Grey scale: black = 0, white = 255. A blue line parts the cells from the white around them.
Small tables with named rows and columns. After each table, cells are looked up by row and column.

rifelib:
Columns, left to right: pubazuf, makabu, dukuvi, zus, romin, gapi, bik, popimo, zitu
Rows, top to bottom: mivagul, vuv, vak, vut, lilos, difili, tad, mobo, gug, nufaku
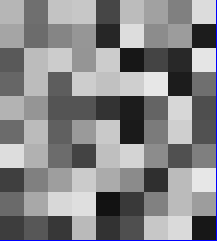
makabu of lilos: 149
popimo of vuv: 156
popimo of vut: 28
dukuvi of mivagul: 195
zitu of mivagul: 220
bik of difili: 123
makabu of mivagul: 111
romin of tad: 191
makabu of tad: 177
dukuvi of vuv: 133
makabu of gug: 168
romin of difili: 201

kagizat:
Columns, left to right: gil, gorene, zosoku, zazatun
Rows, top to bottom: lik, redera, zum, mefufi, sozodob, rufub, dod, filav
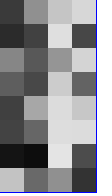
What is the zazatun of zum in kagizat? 212
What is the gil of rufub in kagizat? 67
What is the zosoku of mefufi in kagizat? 204
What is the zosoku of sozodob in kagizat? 220
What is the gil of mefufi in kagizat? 94
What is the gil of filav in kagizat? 195
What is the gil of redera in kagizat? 43
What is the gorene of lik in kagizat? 144
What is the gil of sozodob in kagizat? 64
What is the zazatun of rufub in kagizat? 220
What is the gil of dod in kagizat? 20
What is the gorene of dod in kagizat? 13
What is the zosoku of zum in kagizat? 149

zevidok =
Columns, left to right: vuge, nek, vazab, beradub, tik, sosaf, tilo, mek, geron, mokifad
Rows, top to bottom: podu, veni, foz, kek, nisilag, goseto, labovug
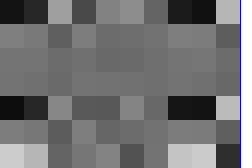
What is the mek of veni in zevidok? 126
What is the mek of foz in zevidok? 116
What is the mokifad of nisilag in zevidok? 187
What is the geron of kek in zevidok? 112
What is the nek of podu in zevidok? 39
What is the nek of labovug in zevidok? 182

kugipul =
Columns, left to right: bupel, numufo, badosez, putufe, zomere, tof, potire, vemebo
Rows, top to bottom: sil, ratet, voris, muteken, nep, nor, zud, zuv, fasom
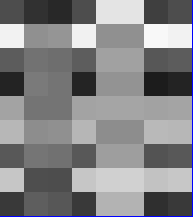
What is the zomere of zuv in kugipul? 208
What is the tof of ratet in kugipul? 144
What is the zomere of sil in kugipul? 228
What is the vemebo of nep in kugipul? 164
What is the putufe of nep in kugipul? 163
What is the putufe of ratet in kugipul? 241
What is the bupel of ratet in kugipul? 242
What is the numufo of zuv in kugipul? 78
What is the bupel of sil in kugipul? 77
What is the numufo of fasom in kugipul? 94
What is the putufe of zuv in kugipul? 198
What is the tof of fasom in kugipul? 179
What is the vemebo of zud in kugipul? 88
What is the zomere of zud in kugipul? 158
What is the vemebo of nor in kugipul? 183
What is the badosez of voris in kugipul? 110
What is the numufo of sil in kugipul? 49
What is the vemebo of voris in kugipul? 92

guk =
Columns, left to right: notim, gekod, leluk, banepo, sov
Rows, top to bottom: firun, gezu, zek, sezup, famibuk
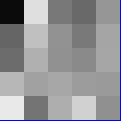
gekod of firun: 223
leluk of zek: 145
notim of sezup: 183
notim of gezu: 101
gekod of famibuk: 116
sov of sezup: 154
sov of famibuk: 144
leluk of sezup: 167
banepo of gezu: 121
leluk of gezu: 146
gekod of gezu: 192
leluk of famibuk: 174
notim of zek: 108
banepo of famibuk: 209
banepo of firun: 105
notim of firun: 11

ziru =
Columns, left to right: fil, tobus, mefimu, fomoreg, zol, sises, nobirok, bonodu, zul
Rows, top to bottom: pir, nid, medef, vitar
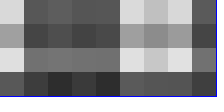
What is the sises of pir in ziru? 218
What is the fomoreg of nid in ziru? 67
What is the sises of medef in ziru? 224
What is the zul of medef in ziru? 113
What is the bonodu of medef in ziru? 225
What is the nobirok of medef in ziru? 199
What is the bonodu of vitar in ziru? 84
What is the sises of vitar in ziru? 90
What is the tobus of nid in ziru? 69
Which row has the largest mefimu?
medef

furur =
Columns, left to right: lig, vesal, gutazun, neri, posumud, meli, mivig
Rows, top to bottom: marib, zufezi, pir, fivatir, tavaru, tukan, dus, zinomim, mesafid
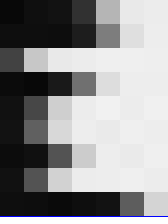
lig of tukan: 18
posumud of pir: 239
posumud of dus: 237
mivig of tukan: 237
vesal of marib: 15
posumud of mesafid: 18
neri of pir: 236
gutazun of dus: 83
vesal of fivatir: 8
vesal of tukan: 96
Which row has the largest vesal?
pir

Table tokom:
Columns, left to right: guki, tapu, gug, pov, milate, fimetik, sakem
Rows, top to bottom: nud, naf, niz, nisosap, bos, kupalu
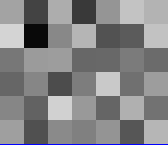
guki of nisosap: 102
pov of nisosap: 125
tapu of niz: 155
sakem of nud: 179
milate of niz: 104
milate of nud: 149
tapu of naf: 9
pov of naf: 181
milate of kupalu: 148
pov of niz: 103
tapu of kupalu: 80
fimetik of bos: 176

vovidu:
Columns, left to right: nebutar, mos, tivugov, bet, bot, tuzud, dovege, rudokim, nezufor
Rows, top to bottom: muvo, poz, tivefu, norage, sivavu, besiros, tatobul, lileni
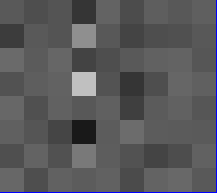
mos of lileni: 78
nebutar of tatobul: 79
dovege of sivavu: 91
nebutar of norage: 82
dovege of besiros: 92
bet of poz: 143
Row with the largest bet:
norage

